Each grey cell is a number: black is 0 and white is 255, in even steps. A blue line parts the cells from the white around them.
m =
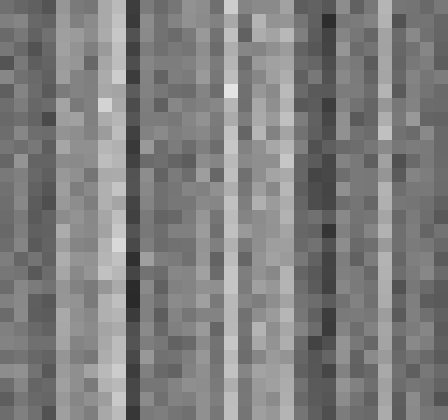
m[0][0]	112
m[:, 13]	[146, 145, 122, 117, 130, 123, 108, 124, 134, 131, 109, 93, 109, 132, 119, 123, 128, 114, 112, 133, 132, 135, 118, 134, 105, 127, 130, 143, 127, 112]
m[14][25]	117
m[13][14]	129
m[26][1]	145
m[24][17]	111
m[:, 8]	[186, 193, 199, 191, 189, 205, 164, 169, 182, 189, 177, 181, 171, 196, 165, 190, 199, 217, 193, 183, 170, 191, 181, 171, 188, 188, 204, 185, 201, 187]
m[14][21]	102
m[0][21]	93
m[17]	[109, 133, 90, 100, 158, 133, 130, 178, 217, 73, 126, 108, 113, 114, 148, 127, 177, 122, 143, 158, 159, 106, 114, 82, 141, 106, 111, 154, 111, 123, 119, 105]
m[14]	[110, 136, 92, 79, 153, 141, 126, 176, 165, 68, 132, 112, 119, 119, 137, 134, 193, 126, 176, 155, 172, 102, 77, 70, 110, 117, 102, 176, 119, 117, 112, 97]
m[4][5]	150
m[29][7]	168
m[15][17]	132
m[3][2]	82
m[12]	[121, 128, 104, 95, 152, 144, 117, 170, 171, 83, 141, 99, 123, 109, 158, 103, 191, 112, 143, 164, 170, 102, 69, 72, 110, 121, 120, 149, 90, 132, 125, 109]
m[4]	[84, 121, 94, 100, 155, 150, 103, 166, 189, 78, 134, 125, 125, 130, 146, 123, 181, 107, 153, 161, 165, 108, 102, 77, 129, 121, 91, 167, 100, 120, 126, 93]
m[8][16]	171
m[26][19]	158
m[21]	[129, 137, 95, 88, 150, 147, 122, 176, 191, 42, 129, 112, 139, 135, 160, 121, 184, 133, 125, 142, 163, 116, 109, 92, 114, 130, 112, 172, 101, 127, 93, 90]
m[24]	[131, 128, 112, 112, 164, 132, 136, 168, 188, 84, 126, 119, 98, 105, 139, 115, 199, 111, 168, 147, 174, 107, 67, 80, 148, 120, 103, 164, 100, 137, 126, 96]
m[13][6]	137
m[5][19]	159
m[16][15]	111
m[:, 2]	[96, 104, 98, 82, 94, 106, 108, 103, 100, 110, 120, 100, 104, 98, 92, 90, 96, 90, 116, 89, 123, 95, 94, 105, 112, 104, 115, 101, 105, 112]
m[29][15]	119
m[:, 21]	[93, 117, 127, 99, 108, 96, 106, 89, 125, 114, 128, 101, 102, 95, 102, 106, 103, 106, 120, 101, 110, 116, 119, 132, 107, 102, 97, 114, 105, 117]
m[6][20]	186
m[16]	[104, 126, 96, 98, 172, 141, 137, 162, 199, 84, 120, 110, 128, 128, 156, 111, 192, 153, 142, 147, 164, 103, 99, 53, 129, 113, 133, 178, 111, 126, 101, 115]
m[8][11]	124
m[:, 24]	[141, 120, 133, 150, 129, 137, 124, 131, 144, 145, 106, 131, 110, 144, 110, 137, 129, 141, 126, 128, 135, 114, 122, 132, 148, 146, 130, 148, 140, 124]
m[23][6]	139
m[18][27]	179
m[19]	[119, 116, 89, 108, 166, 137, 149, 193, 183, 69, 114, 108, 135, 133, 161, 107, 197, 126, 146, 136, 179, 101, 89, 68, 128, 123, 104, 177, 110, 123, 135, 106]
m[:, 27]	[181, 178, 163, 162, 167, 165, 180, 151, 174, 192, 138, 161, 149, 179, 176, 165, 178, 154, 179, 177, 174, 172, 157, 166, 164, 155, 169, 161, 165, 171]

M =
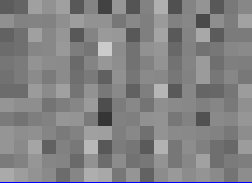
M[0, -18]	92
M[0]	[92, 100, 160, 146, 160, 88, 132, 66, 150, 84, 130, 175, 80, 132, 148, 88, 121, 135]
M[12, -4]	148
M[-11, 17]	123
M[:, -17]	[100, 130, 112, 112, 123, 123, 108, 142, 115, 142, 138, 130, 157]
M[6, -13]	116
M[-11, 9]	88
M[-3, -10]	124
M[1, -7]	154
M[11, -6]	119
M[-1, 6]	174
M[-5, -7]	147
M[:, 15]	[88, 142, 91, 119, 111, 119, 103, 134, 138, 130, 111, 111, 138]
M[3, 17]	138
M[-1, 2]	147
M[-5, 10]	145
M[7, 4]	126
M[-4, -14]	122
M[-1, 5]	134
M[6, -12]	146
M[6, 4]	160
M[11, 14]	161
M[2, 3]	136
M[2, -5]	132
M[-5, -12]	122
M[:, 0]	[92, 144, 98, 108, 118, 113, 108, 149, 123, 149, 149, 123, 170]
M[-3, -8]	90
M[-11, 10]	127
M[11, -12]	146
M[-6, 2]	142
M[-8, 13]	130
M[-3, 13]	141
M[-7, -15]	139
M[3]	[108, 112, 134, 136, 153, 125, 117, 203, 140, 114, 145, 150, 104, 130, 114, 119, 135, 138]
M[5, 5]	111
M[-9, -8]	130

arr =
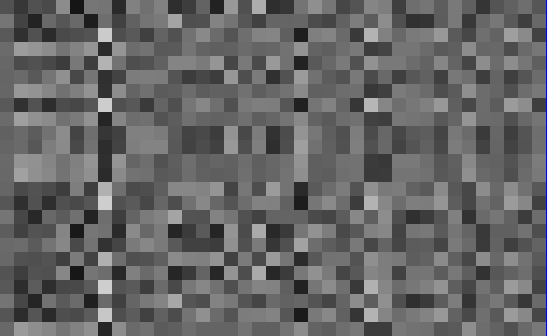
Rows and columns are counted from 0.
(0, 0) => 81
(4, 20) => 113
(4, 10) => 82
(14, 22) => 118
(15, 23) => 69
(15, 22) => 74
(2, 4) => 74
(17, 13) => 65
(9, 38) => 110
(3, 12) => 90
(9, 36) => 62
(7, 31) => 152
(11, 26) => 59
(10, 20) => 78
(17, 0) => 106
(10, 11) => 131
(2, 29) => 122
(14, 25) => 60
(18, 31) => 139
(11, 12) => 94
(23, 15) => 100
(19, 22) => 145
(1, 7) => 110
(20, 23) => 140
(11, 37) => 103
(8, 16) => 100
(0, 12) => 46
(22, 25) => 53
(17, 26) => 71
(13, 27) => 121
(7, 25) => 54
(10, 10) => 131
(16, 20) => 58
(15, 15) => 131
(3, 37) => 106
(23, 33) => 142
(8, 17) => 112
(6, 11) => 91
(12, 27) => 59

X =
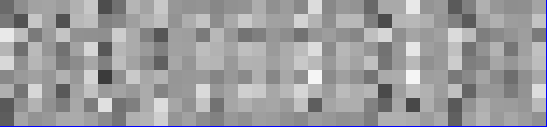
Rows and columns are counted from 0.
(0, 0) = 106
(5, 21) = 143
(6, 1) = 116
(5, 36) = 110
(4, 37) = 167
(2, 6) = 144
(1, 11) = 190
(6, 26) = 182
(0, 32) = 90
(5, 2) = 161
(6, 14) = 218
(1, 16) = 169
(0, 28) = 169
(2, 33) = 188
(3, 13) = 160
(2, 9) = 171
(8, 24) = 144
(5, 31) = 160
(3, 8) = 182
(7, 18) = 163
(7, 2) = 179
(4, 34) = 132
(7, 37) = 150
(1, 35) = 176
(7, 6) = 124
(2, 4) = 196
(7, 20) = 155
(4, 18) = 177
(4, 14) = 183
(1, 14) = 195
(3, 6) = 214
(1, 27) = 75
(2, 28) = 143
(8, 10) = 180
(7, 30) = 174
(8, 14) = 141
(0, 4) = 156
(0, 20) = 156

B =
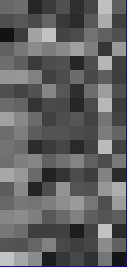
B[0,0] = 104
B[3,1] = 119
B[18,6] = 49
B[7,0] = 108
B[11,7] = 77
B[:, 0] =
[104, 79, 18, 96, 110, 149, 79, 108, 161, 109, 115, 112, 168, 92, 103, 134, 119, 84, 195]
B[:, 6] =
[70, 88, 114, 126, 78, 72, 109, 75, 66, 72, 65, 96, 61, 82, 118, 95, 67, 70, 49]
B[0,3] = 59
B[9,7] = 125
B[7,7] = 184
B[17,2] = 101
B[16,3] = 63
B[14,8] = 156
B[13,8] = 174
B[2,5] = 75
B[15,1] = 140
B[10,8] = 65
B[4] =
[110, 95, 58, 76, 80, 38, 78, 182, 63]
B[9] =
[109, 126, 92, 83, 83, 76, 72, 125, 100]
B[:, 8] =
[95, 63, 80, 153, 63, 62, 79, 59, 67, 100, 65, 120, 42, 174, 156, 94, 42, 96, 20]
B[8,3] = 65
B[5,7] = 95
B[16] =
[119, 109, 63, 63, 64, 29, 67, 194, 42]
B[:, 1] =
[110, 86, 60, 119, 95, 150, 68, 100, 136, 126, 108, 127, 152, 137, 119, 140, 109, 82, 167]
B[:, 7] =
[192, 171, 96, 54, 182, 95, 158, 184, 116, 125, 187, 77, 130, 151, 79, 84, 194, 140, 118]
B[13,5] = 84
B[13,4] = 147
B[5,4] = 76
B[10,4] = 70

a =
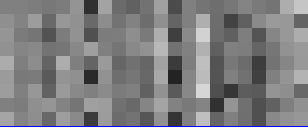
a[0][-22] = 128
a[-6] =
[145, 133, 137, 115, 118, 136, 159, 128, 117, 137, 146, 184, 114, 129, 177, 96, 128, 125, 101, 118, 146, 154]
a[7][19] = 97
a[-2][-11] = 164
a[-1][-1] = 151
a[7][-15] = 157
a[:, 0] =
[128, 143, 149, 145, 172, 155, 157, 128, 165]
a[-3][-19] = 98
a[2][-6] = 96
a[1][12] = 100
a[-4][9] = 118
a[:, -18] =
[124, 151, 124, 118, 173, 148, 154, 131, 158]
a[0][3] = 120
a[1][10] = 109
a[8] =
[165, 132, 142, 104, 158, 138, 60, 156, 108, 115, 86, 145, 53, 129, 191, 101, 128, 111, 80, 137, 146, 151]
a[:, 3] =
[120, 105, 83, 115, 100, 90, 98, 149, 104]
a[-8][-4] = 138
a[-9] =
[128, 128, 125, 120, 124, 148, 48, 163, 107, 97, 114, 160, 75, 128, 116, 110, 119, 132, 122, 116, 173, 197]
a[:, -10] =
[75, 100, 63, 114, 59, 35, 90, 130, 53]
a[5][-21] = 121
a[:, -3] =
[116, 154, 134, 118, 115, 128, 148, 97, 137]
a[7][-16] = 160
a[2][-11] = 174
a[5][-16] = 42
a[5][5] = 144
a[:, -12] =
[114, 109, 122, 146, 102, 104, 97, 133, 86]
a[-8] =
[143, 131, 156, 105, 151, 145, 105, 141, 115, 130, 109, 144, 100, 128, 175, 109, 67, 96, 138, 154, 152, 100]
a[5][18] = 64
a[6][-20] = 151
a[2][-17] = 146
